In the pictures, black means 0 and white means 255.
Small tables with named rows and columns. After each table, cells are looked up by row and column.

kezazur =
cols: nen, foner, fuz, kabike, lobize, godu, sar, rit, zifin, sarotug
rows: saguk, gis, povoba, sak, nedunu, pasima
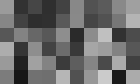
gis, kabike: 48
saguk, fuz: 70
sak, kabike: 67
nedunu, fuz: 161
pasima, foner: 22
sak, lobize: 108
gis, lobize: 89
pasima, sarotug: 171
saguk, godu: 136
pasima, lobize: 182
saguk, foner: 50
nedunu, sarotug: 64
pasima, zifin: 26
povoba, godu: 42

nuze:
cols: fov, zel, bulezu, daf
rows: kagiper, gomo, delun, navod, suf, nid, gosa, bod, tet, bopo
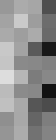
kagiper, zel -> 171
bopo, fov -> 149
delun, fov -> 170
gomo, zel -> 202
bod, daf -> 76
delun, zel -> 158
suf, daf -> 129
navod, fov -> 200
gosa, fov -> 187
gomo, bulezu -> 157
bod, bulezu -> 86
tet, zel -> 168
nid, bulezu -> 124
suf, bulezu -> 136
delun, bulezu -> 171
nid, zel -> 182
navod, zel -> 163
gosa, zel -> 139
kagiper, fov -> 152

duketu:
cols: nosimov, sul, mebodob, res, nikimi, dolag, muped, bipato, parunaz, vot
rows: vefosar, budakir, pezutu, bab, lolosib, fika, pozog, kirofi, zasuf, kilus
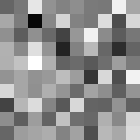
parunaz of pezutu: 92
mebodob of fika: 146
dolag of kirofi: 216
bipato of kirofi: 98
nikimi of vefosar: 130
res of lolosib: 176
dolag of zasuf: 111
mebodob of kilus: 165
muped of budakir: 121
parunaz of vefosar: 241
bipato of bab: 103
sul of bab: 137
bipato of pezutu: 139
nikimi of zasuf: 193
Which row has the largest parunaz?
vefosar

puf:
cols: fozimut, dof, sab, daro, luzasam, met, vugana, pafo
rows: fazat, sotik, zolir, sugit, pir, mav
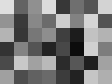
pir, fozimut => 74
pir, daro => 185
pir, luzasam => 43
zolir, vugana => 194
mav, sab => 97
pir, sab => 161
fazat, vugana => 84
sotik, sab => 136
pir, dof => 200
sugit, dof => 131
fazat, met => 111
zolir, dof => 55
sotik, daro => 107
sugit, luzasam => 72
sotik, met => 130
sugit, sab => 84

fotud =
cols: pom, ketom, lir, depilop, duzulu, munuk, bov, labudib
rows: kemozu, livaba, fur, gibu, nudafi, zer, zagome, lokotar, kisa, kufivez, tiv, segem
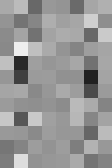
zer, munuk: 145
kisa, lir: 201
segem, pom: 124
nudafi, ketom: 41
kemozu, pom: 169
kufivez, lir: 138
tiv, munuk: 126
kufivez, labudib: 187
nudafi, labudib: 167

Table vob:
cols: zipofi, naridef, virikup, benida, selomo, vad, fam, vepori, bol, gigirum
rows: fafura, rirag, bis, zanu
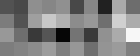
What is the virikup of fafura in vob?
143
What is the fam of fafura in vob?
135
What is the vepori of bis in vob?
145
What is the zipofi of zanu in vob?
125
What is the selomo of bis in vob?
6
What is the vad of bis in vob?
116
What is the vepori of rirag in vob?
111
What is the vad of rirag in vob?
140
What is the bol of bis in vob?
171
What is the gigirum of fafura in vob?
109
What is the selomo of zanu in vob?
126
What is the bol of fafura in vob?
170
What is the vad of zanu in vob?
151
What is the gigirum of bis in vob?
247
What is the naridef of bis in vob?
110
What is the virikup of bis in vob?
57
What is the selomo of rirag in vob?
176
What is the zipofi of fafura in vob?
82
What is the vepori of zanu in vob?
148
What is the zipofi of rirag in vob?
124

